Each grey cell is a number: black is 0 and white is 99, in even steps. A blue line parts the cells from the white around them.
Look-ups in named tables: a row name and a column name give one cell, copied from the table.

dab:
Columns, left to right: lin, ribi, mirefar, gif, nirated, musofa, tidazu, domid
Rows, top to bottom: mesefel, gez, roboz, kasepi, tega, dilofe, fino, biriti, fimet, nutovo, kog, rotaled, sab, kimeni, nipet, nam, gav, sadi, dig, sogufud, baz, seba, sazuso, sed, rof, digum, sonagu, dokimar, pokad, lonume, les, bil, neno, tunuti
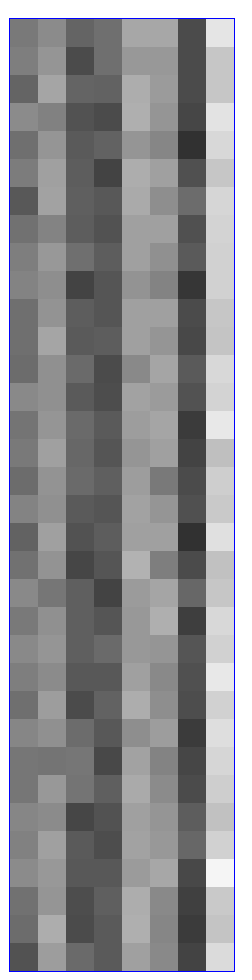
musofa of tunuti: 53
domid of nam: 74
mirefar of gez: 29
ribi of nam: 62
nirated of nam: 58
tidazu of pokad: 36
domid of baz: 77
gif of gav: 37
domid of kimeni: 82
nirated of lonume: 63
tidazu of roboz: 29
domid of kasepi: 88
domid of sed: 90
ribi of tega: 58

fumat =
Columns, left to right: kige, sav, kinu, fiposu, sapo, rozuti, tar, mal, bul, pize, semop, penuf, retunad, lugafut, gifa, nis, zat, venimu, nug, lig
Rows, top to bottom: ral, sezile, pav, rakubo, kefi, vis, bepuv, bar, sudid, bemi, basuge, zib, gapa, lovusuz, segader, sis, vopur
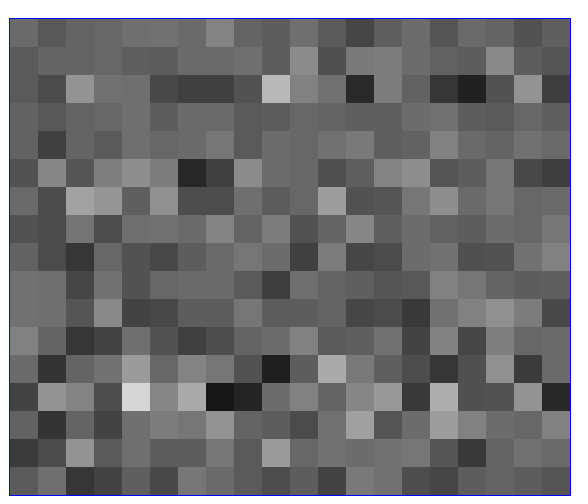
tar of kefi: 41
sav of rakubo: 34
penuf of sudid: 48
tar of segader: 46
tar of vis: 15
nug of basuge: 48
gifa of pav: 38
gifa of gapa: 30
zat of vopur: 36

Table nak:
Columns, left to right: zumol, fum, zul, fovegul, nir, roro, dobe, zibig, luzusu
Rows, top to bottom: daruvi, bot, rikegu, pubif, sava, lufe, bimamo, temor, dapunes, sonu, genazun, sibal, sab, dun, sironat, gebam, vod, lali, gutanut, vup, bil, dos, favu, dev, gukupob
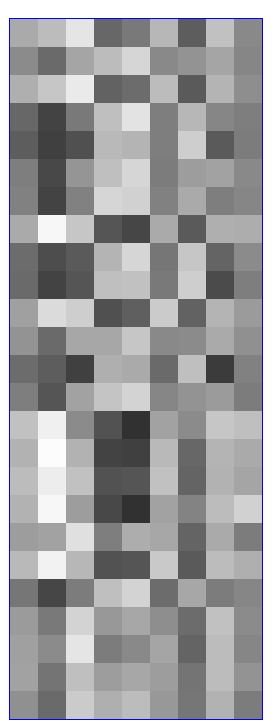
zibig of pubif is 52
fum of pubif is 26
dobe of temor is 35
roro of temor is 66
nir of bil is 82
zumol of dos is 60
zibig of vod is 69
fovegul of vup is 32
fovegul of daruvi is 40
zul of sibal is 65
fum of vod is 92
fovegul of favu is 48
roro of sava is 49
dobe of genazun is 38
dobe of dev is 45
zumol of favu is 62
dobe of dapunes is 77
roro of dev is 61
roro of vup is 78
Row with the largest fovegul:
bimamo

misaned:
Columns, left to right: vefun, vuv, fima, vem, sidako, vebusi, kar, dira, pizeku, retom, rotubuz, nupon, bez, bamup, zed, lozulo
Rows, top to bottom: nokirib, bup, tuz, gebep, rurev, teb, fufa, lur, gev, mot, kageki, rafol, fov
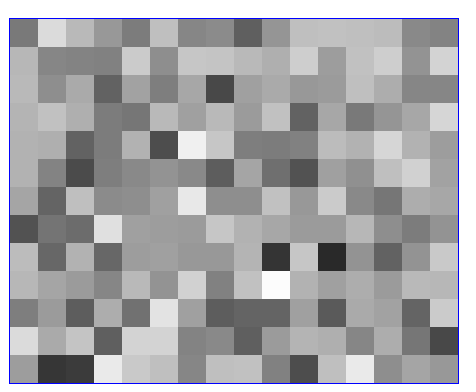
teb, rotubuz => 32
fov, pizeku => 75
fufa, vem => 54
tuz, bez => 74
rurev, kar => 93
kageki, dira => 36
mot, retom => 98
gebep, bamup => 58

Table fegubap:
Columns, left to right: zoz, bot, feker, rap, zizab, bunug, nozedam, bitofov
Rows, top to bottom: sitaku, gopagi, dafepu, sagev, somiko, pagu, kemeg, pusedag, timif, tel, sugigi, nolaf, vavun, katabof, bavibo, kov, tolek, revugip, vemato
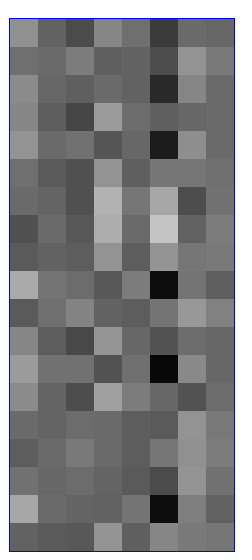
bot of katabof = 39
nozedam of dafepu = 52
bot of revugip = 41
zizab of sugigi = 36
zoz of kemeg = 41
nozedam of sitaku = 41
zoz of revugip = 65
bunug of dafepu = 16
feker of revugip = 39
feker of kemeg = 31
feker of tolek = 42
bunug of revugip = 5
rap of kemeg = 69
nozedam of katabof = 32

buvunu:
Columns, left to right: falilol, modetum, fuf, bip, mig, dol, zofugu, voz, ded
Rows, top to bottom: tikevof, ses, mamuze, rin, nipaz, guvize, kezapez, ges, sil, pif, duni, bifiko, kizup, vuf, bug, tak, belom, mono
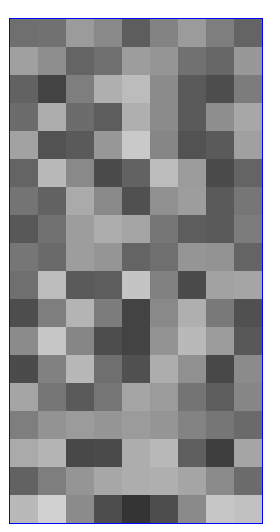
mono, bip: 30
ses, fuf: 39
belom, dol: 68
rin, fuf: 42
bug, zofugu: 51
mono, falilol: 72
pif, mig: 76
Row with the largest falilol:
mono

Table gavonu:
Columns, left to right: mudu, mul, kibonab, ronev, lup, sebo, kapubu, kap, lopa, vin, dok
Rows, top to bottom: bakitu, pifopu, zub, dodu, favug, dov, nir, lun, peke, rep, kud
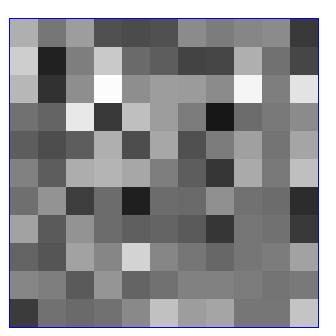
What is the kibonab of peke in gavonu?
63
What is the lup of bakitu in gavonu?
29
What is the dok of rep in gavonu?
47
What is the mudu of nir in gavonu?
43
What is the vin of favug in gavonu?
45
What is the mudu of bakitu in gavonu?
68
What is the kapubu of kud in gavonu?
61
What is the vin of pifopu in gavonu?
44
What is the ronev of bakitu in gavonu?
31
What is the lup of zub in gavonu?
55
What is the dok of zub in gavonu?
88
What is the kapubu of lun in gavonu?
35
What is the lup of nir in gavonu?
12
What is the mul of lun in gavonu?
35
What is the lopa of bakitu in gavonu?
52
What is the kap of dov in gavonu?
21
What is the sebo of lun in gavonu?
39
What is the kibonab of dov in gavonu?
67
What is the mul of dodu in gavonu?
39

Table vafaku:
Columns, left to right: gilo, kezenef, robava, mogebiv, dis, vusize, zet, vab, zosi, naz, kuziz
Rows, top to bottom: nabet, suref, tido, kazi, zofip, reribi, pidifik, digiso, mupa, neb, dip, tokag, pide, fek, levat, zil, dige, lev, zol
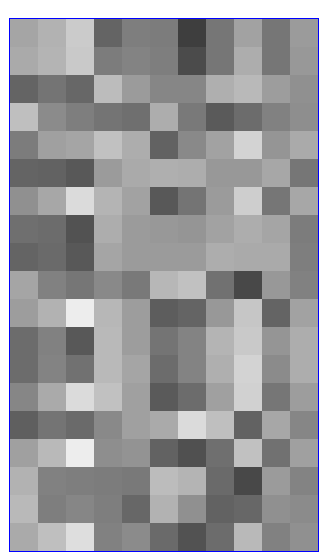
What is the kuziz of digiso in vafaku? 48
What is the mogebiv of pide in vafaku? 72
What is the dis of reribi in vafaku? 66
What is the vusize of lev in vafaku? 69
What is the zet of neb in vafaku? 75
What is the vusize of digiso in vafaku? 59
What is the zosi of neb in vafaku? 28
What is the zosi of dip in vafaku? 77
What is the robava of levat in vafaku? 41
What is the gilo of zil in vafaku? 62
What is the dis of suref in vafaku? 51

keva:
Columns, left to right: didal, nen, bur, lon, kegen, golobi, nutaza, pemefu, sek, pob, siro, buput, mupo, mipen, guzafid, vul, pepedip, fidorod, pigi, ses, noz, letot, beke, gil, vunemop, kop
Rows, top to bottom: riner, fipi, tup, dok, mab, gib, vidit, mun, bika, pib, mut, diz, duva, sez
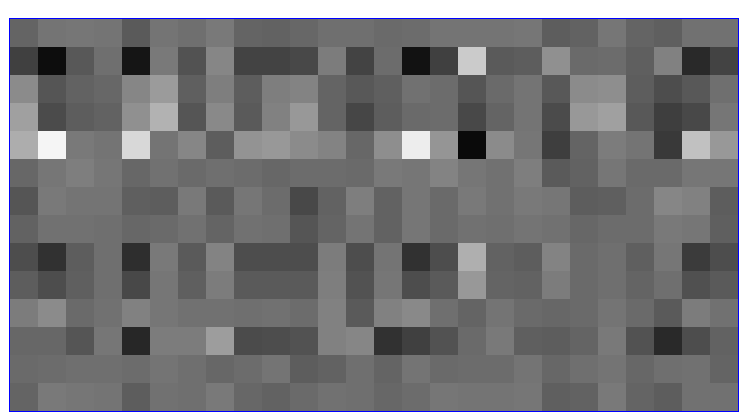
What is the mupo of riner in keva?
43
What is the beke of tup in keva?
36
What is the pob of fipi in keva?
26
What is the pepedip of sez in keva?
45
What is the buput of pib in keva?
49
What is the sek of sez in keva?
40
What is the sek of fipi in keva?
26
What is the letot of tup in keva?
55
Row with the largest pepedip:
fipi

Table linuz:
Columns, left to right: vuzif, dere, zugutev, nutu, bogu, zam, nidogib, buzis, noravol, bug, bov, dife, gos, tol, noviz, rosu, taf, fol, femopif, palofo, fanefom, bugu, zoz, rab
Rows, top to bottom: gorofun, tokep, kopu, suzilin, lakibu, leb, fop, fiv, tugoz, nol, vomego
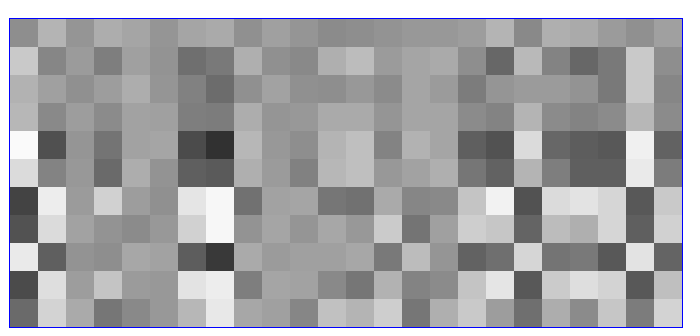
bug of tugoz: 60
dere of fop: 92
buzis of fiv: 96
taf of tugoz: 38
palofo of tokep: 51
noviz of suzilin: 64
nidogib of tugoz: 36
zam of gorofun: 58
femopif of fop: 32
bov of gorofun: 58
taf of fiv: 80
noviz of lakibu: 69
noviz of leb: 63
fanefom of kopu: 57
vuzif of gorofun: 55

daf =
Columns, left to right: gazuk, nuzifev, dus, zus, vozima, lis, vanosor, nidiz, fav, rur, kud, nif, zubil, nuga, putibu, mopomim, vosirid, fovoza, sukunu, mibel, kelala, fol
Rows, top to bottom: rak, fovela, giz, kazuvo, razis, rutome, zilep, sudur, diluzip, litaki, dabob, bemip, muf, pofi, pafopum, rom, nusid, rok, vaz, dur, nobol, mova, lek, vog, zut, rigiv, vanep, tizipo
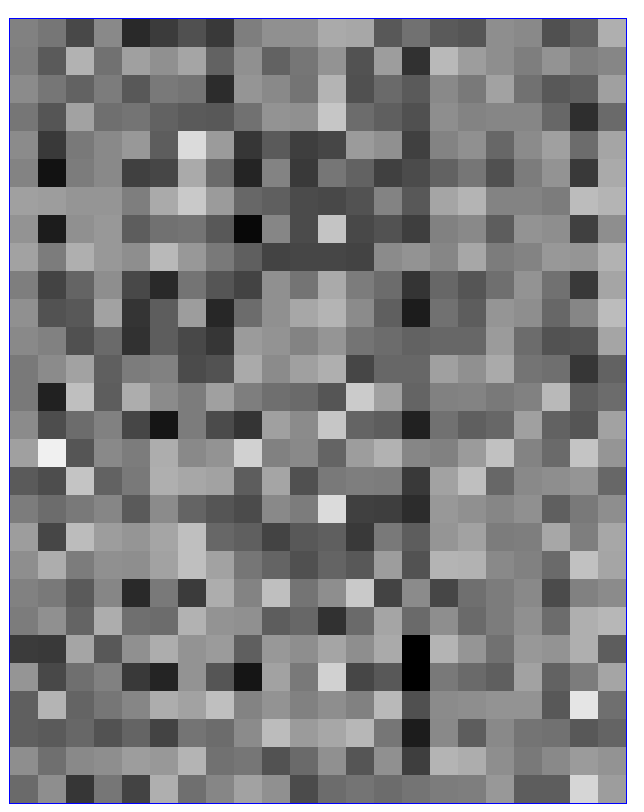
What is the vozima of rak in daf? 16
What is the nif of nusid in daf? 47
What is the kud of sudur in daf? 29
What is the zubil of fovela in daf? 32
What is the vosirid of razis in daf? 56
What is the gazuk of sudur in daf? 57
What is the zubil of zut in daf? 50
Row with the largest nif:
rok

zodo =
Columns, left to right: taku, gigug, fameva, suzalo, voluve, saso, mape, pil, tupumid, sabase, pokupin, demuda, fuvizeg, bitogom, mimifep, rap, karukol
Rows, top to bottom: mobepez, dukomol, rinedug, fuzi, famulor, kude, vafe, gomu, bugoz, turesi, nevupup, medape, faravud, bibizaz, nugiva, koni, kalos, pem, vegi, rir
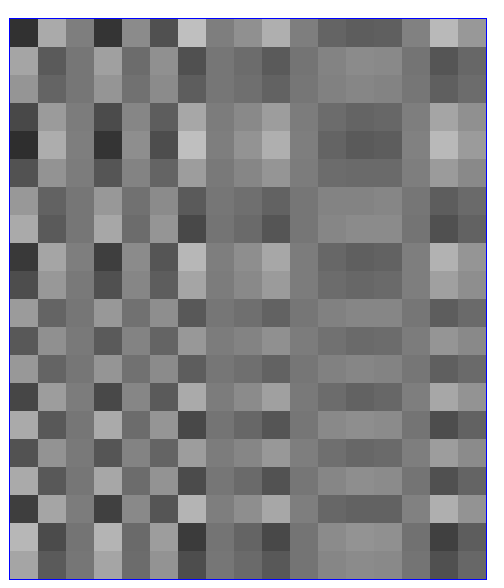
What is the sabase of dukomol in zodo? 35
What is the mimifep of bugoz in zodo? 49
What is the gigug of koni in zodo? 57
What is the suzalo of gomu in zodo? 65
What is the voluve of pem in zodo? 53
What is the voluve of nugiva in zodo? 42
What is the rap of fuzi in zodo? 64
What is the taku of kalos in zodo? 66
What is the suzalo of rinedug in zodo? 58
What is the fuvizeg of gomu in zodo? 54
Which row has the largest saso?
vegi

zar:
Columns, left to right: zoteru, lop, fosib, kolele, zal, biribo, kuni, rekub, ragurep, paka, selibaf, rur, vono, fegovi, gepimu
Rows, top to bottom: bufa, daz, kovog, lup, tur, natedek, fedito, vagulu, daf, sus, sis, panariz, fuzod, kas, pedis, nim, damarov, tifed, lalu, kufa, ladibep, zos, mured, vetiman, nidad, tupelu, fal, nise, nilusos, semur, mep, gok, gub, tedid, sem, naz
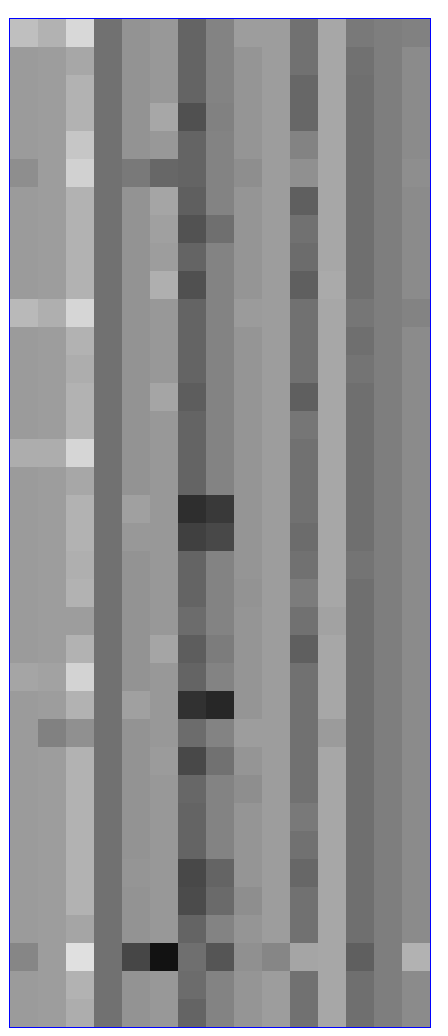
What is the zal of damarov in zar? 57
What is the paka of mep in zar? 61
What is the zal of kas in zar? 57
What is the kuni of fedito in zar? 37
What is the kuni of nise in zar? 40
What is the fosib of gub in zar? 64
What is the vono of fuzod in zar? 45
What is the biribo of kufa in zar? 59
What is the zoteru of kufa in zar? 60
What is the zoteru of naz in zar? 60
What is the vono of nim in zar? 43
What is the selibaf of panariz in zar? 44
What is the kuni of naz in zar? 39
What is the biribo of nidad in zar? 59
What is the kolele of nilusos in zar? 44
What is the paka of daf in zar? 61

